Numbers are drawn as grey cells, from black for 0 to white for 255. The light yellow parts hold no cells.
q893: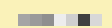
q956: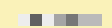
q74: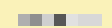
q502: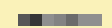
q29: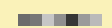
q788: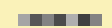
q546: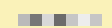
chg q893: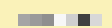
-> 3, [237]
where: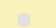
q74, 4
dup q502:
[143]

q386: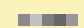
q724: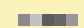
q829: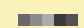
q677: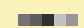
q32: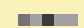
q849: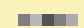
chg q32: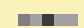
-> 0, [116]
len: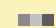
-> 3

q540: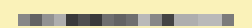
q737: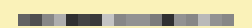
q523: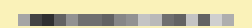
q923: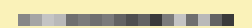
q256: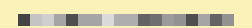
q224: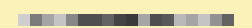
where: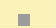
q256, 12
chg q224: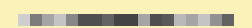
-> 9, [58]
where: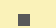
q224, 12
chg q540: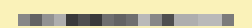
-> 12, [68]
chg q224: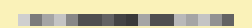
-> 12, [89]
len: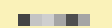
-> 6

